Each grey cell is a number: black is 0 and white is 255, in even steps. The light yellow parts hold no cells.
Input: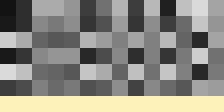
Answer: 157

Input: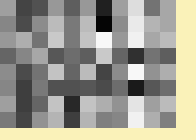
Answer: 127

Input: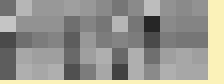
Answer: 167

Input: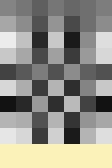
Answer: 222

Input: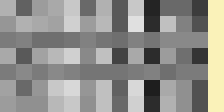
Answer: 81
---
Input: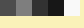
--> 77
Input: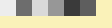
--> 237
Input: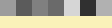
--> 156
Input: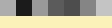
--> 173
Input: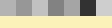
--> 179
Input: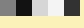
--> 128
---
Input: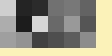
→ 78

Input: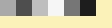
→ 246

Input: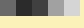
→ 64

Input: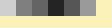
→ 36

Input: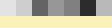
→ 128

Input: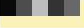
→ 189

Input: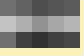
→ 50

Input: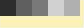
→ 121
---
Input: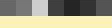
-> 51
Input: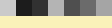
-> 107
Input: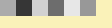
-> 231
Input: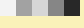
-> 134
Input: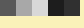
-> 29
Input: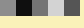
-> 211
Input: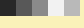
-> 242
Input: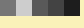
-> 67
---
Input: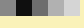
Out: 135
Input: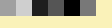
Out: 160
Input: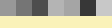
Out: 152
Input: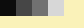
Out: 12
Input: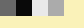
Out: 104
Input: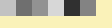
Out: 194
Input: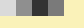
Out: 218
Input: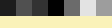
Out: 29
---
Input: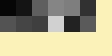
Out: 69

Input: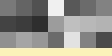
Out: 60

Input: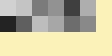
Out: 95

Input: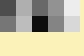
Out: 189

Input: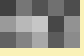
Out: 184

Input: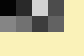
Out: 113

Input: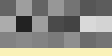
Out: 34

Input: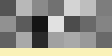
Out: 91
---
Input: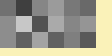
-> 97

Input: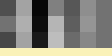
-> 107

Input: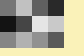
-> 177

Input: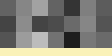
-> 29

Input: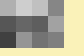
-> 149

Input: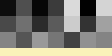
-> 66
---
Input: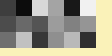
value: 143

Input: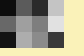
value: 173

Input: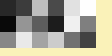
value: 204

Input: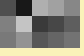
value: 87

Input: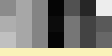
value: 118

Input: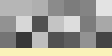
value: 94
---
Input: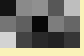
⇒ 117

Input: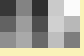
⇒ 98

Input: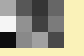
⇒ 245

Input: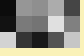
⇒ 18

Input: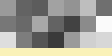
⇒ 119

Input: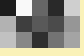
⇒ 178

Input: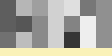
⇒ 94

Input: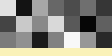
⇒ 68
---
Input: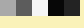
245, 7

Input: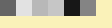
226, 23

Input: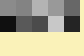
200, 16

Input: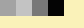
195, 4

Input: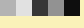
225, 14

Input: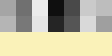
235, 15

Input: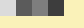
219, 61

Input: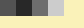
204, 40

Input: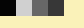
208, 4

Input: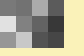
225, 56
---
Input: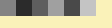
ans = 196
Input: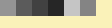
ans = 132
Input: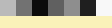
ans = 248
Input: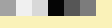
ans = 124
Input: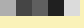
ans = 219
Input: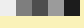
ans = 28
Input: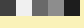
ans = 29
